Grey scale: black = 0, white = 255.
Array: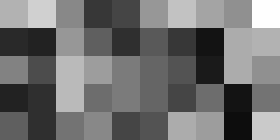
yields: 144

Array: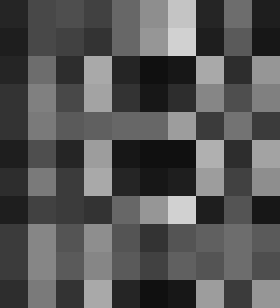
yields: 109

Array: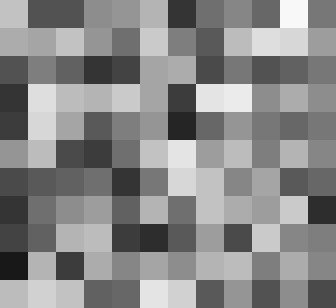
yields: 248

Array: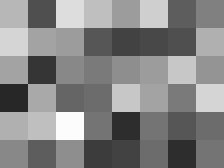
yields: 93

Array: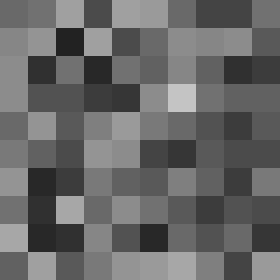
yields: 68

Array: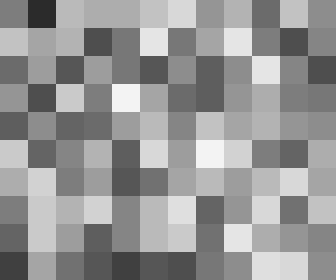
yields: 194
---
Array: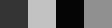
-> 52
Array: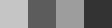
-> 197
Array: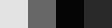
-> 227
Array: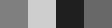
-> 127
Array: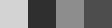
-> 211
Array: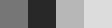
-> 118
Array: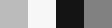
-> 187
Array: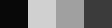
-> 8
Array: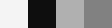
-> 244
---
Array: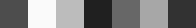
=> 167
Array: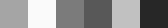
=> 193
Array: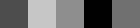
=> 1
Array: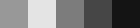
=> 70
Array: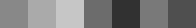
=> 121
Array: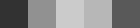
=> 183
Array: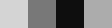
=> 14
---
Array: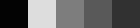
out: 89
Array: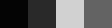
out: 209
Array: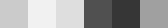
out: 54
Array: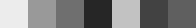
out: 66
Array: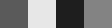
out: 30
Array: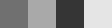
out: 53
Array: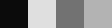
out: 114
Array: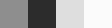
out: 222
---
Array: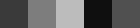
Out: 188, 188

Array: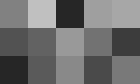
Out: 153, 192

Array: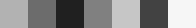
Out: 128, 246

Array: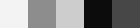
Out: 205, 243

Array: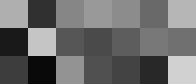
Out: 74, 209

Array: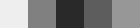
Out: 41, 238

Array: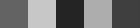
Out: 36, 199

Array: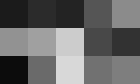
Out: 204, 216
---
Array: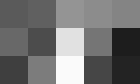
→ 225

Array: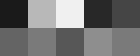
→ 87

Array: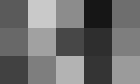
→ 71

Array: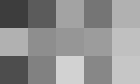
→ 150

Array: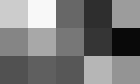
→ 119

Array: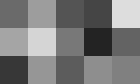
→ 120
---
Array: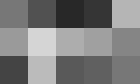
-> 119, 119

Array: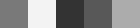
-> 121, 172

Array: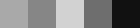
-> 169, 17

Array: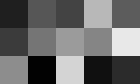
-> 31, 43

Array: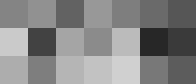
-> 132, 92

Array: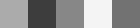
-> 171, 114

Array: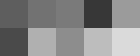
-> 94, 218

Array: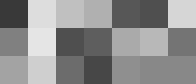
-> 57, 136

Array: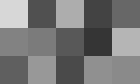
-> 215, 138
